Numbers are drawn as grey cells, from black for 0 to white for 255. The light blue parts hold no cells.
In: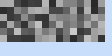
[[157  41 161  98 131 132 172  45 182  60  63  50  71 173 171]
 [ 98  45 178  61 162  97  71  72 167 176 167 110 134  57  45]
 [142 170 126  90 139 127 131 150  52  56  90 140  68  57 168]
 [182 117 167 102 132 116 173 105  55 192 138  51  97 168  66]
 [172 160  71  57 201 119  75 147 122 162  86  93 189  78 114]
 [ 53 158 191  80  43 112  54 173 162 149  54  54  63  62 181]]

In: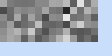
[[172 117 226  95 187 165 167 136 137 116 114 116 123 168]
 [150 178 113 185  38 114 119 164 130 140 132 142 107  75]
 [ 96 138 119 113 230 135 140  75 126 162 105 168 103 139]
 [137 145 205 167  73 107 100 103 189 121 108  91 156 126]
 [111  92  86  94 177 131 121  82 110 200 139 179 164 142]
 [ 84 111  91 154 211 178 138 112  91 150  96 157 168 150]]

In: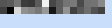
[[136 115 113  74 121 116  91  71 241  91  56  60 117  90  84]
 [ 66  82 109  88  64 146  93  23 152 119 133 143 215   4  62]]

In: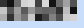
[[ 82 161 110  20 217  65 218 211 108  19  50]
 [ 18 189  49 106 101 109 151  90 159  86 197]
 [210 203  79 129  67  29 200 116 151  51 173]]

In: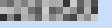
[[ 78 164  99 203  53 174 169 184 118 173 130 162 109 133]
 [ 59 180  85 147 181 117  95 203  89 114 182 158 187 195]
 [199 142 177  74  93 170 137 191 102 157 175  60 134  46]]

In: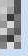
[[ 83 182 190]
 [ 81 159 205]
 [119  58 175]
 [109 214 148]
 [ 89 128 210]
 [168  57 110]
 [119 221 130]]

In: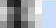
[[242 168 151  31  50 170]
 [250 192 133  69 132 211]
 [219 198 146  54 103 195]
 [214 153  90  31  91 145]]
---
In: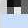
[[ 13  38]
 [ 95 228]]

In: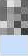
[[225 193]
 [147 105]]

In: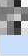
[[144  36]
 [121 148]]

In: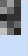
[[158  67]
 [106  50]]

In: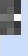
[[88 55]
 [97 60]]

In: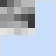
[[113 153]
 [152 187]]

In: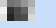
[[114 122]
 [ 49  75]]

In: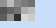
[[187 138]
 [101 115]]
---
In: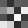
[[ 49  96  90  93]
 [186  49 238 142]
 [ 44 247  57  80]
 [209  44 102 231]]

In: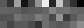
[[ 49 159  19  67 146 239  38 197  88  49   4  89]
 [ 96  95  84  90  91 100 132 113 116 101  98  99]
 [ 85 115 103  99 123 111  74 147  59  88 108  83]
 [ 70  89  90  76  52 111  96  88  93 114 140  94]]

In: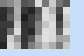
[[139 168  83  93 221 119 203 115  90 127]
 [ 76 174  53  36  86 217 179  73 224  47]
 [ 94 169  31  60  98 221 209  52 207  43]
 [ 59 197  50  60 133 196 221  73 195  58]
 [107 219  52  39 134 223 217  98 222  51]
 [205 150  51  83 178 225 215 161 170  52]
 [218 182  59 125 159 200 174 122 199  38]]

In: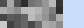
[[168  82  46 115 126 151 185  53  80]
 [158 140 187 190 180 153 127  45 174]
 [ 92  86 100 187 167 147 111 175  70]
 [ 66  87 103  73 108 172 163 140 202]]

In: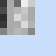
[[171 108 238 203  58]
 [171 183 198 169  75]
 [171 216 191 169  45]
 [171 172 218 179  57]
 [171 183 174 135 132]]

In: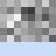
[[188 167 201 189 147 207 132 170]
 [125 163  80  59 158 122 147 160]
 [204 241 114  88 142  87 133 185]
 [238 147 177 141 165 193 132 174]
 [107 184 162 143 139 117 173 127]
 [219 134 179 171 144 182  97 155]]

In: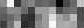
[[242  55 118 133  97 106  92   6  74 105 194 141]
 [139 138 107  61 156 155 179  80 105 115  76 104]
 [104 127  55  46 120 157 222 164 142 187  77  90]
 [114 184  43  54 139 154 248 168 173 165  87  63]]

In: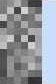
[[142 174 122  62  60 126]
 [191  71 209 131 104 122]
 [118 159 108 118 173 193]
 [140 111 170 122 114  71]
 [128 117 115 173 169 155]
 [201  94 190  74 163 174]
 [118 122  99 206 165 190]
 [106 140 131 150 176  78]
 [144 125 154 160 126  83]
 [149  94 120 185 153  82]
 [141 124 144 113 107  75]
 [102 130 103  51  55  96]]
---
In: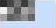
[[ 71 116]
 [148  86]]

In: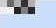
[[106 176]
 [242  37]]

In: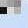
[[159 141]
 [216 178]]

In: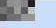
[[142 148]
 [101 154]]

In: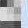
[[138 193]
 [193 157]]

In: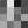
[[227  24]
 [195 120]]

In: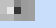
[[193 134]
 [230  53]]

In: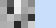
[[ 89 242]
 [ 50 237]]

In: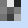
[[231  35]
 [ 92 128]]
